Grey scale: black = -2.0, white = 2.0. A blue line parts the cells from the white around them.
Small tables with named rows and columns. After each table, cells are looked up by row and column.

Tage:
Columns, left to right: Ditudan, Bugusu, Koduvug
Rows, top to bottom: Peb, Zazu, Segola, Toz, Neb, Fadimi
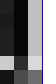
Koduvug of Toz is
1.0
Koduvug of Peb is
1.0
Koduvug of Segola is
1.0
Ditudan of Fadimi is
-1.7
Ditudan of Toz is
-1.5
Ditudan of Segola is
-1.5
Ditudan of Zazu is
-1.6
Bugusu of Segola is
-1.9
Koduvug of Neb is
1.4
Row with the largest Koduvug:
Neb

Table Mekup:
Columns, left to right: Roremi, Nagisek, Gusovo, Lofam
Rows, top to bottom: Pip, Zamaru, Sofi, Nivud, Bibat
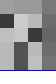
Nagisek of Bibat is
-0.7
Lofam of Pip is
-0.1
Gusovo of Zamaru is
0.9
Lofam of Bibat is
-0.2
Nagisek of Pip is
0.4
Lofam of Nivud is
-0.3
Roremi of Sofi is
1.0
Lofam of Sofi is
-0.4
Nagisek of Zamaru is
1.2
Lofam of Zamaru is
-0.3
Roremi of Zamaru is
-1.1
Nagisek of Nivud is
-0.7
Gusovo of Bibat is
1.0
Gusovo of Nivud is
0.9
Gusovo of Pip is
0.4

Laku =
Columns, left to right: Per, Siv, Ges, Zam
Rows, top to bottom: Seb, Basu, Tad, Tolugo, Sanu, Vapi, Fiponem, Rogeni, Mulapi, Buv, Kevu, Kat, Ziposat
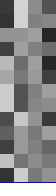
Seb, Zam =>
-0.7
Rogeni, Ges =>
0.1
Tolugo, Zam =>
-0.3
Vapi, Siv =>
-0.1
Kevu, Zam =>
-0.4
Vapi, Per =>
0.6
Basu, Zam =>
0.1
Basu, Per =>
-1.2
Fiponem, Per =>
1.2
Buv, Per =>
-0.5
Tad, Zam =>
-1.4
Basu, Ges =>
0.0
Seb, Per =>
-1.1

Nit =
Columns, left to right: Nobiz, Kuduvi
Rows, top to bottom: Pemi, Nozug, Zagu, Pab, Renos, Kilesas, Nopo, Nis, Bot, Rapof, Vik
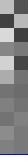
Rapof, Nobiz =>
0.2
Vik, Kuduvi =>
-0.1
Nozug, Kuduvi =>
0.9
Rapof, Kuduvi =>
-0.1
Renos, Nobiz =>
1.3
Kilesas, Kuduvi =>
-0.2
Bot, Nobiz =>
-0.2

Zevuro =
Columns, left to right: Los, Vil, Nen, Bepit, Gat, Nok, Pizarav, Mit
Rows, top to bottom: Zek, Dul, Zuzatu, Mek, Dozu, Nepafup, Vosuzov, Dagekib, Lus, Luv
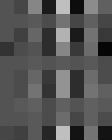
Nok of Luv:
-1.7
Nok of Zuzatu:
-1.6
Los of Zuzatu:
-0.7
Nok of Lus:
-0.9
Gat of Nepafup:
0.3
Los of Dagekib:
-0.7
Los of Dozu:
-0.7
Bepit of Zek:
-1.6
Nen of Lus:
-0.6
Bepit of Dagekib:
-0.8
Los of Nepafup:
-0.7

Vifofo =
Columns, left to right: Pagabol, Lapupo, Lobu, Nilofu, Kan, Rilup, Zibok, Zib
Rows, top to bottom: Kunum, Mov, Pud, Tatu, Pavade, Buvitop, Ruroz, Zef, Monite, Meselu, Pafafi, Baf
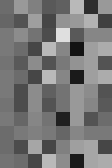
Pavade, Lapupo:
-0.6
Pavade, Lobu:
0.2
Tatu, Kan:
0.1
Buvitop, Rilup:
-1.6
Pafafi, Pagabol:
-0.3
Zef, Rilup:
0.4

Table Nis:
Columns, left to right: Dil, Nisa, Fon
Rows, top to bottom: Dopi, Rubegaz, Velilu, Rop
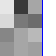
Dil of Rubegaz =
1.4
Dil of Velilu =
0.1
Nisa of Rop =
0.6
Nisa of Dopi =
-1.1
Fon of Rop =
0.5
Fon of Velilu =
0.9
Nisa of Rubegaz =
-0.1
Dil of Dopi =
1.6
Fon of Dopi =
0.6
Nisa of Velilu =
0.6
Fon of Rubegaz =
-0.3
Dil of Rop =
0.3

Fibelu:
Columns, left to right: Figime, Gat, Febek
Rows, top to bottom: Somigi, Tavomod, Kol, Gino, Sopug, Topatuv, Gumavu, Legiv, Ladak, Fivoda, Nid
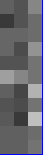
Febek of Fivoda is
-0.3
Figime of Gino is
-0.4
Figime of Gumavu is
-0.5
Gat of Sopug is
-0.7
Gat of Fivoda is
-0.5
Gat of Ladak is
-1.1
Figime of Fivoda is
-0.5
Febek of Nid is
-0.2
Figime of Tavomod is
-1.1
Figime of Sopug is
-0.7
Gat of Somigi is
-0.7
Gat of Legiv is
-0.8
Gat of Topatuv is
0.1

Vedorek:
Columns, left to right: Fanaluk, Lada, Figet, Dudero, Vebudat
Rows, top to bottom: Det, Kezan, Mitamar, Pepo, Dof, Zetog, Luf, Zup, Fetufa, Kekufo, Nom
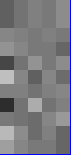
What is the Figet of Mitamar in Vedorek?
-0.1
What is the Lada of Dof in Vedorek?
-0.2
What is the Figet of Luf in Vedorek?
-0.2
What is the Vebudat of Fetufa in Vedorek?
0.4
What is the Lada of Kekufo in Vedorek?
0.2
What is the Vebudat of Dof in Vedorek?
0.2
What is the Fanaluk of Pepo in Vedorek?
0.3
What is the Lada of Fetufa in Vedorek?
-0.2
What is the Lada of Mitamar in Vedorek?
0.0
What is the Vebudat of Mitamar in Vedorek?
-0.1
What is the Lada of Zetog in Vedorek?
0.1
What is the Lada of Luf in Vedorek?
0.0
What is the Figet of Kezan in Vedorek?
0.0
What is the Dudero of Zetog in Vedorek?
0.1
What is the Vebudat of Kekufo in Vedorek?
-0.4
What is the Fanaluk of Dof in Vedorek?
-0.9
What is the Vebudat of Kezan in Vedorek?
0.2
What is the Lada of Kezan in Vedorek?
-0.2
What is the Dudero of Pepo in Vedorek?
-0.1
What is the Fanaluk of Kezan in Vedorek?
-0.5
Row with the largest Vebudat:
Fetufa

